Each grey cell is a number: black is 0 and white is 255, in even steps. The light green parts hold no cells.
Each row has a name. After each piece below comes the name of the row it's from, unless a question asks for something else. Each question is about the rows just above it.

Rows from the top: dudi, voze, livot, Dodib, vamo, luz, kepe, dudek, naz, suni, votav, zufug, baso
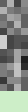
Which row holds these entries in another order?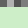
baso
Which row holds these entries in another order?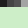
naz
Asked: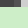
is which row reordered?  kepe
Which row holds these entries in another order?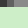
zufug
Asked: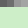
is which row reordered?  livot
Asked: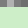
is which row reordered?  voze
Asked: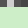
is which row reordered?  luz

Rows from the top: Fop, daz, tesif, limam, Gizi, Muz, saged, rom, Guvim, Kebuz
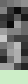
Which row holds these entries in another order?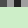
Kebuz
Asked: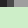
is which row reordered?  Kebuz
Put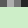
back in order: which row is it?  Guvim

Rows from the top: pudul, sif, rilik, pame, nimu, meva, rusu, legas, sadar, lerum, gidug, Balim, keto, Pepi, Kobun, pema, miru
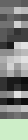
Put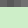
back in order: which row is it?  miru
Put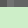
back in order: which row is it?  miru

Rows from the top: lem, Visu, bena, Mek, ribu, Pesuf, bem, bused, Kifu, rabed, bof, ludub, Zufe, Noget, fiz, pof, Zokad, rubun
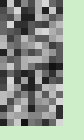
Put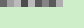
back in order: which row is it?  Kifu
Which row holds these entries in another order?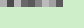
Kifu

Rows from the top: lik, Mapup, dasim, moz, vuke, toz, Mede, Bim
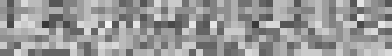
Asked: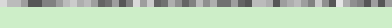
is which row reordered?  dasim
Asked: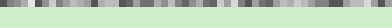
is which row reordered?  dasim
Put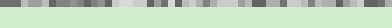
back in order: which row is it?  vuke
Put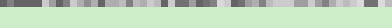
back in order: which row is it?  Bim
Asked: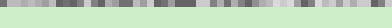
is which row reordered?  Mede
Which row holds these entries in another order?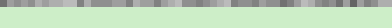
toz

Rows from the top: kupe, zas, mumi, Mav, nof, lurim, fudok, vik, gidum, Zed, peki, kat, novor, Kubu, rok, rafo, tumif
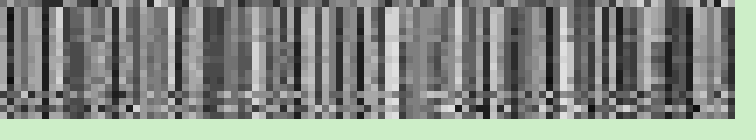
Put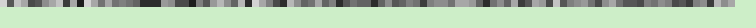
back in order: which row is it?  kupe
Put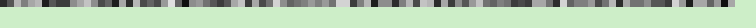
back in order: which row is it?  kat
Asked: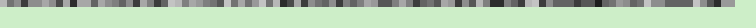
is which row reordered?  lurim
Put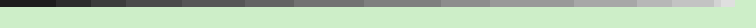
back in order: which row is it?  peki
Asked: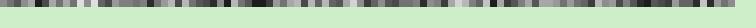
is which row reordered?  tumif
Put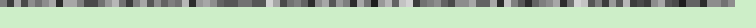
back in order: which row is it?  gidum
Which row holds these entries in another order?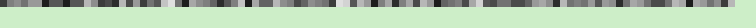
novor

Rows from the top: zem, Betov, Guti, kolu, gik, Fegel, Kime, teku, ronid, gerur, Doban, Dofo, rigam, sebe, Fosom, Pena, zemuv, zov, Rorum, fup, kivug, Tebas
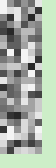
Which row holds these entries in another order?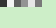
rigam
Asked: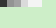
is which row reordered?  Rorum
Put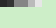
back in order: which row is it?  Guti
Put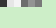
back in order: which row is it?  ronid

